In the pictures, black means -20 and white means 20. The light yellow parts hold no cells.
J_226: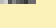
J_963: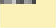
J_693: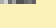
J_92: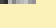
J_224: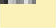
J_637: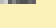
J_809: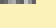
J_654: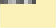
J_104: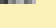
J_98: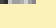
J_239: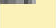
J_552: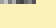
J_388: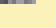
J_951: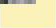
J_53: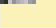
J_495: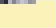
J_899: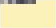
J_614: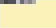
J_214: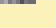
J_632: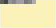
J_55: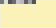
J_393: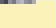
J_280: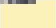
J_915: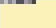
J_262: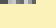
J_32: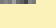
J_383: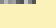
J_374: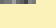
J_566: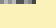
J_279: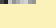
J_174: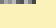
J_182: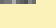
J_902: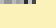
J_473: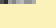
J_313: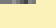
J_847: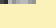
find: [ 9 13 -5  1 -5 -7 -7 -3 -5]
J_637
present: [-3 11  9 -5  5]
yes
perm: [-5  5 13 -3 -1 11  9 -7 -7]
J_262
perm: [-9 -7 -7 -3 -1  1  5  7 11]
J_552
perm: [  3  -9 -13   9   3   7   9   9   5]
J_847
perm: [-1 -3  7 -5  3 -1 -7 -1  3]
J_239
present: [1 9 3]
yes

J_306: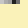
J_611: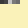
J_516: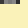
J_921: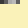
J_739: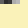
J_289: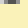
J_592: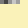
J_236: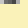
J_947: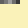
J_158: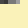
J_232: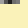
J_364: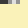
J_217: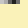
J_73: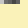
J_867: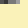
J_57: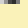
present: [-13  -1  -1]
no
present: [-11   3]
yes

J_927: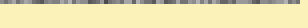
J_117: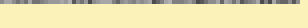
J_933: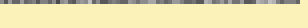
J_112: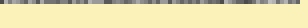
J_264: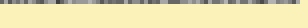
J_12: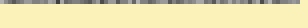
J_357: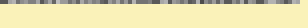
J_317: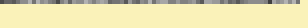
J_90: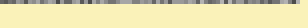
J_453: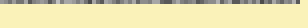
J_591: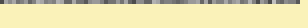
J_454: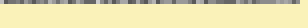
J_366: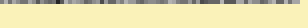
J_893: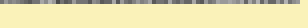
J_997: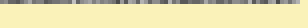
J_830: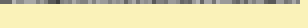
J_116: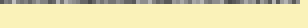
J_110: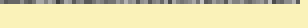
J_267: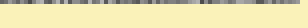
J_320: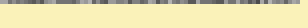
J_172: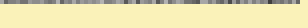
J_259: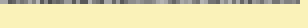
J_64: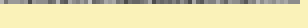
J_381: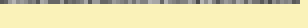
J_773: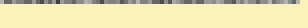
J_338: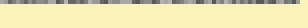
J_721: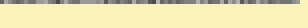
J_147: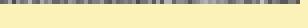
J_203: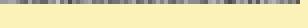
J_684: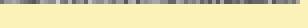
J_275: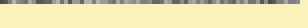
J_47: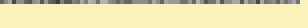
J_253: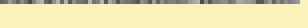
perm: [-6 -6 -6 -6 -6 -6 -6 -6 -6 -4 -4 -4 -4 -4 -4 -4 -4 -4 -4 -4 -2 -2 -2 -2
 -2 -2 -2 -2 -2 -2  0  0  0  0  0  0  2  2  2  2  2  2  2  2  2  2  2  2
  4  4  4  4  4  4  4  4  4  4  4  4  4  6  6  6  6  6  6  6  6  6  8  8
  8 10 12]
J_684
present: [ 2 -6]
yes
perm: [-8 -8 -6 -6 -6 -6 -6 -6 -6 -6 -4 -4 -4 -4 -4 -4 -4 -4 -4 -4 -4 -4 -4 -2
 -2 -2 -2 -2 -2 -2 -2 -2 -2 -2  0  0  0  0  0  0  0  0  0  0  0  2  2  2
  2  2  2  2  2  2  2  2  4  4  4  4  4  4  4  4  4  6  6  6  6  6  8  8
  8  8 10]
J_147
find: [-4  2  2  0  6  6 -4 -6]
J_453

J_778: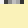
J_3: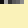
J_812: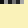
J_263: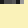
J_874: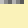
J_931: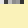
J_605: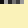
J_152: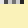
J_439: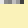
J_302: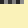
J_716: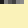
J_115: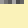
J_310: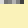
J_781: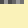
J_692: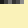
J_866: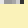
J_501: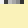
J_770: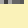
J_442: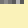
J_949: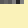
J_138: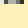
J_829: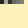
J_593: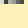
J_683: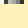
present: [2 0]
yes
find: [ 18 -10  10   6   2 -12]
J_501
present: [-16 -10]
yes

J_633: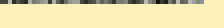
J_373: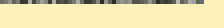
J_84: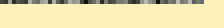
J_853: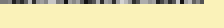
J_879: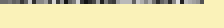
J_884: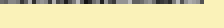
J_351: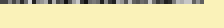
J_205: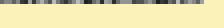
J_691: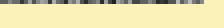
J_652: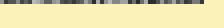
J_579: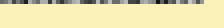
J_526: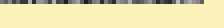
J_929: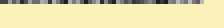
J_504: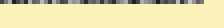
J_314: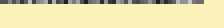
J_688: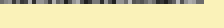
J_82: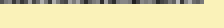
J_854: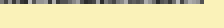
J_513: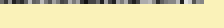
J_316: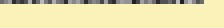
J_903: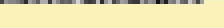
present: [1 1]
yes
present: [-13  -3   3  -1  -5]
no
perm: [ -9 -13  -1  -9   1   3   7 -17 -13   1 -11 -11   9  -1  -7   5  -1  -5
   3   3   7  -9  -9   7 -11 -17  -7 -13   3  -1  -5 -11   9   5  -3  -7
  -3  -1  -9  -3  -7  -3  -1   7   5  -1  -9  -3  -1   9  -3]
J_84
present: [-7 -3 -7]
no
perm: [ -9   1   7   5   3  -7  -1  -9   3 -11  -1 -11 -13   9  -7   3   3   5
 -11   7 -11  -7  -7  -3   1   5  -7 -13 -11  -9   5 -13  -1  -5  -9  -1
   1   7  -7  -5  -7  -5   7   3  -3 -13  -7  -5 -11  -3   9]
J_854

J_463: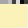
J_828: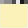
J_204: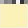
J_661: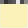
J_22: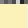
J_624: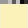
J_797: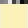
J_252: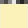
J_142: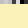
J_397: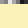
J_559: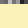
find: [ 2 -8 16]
J_828
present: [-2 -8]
yes
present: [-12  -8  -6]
yes
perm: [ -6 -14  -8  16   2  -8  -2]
J_252

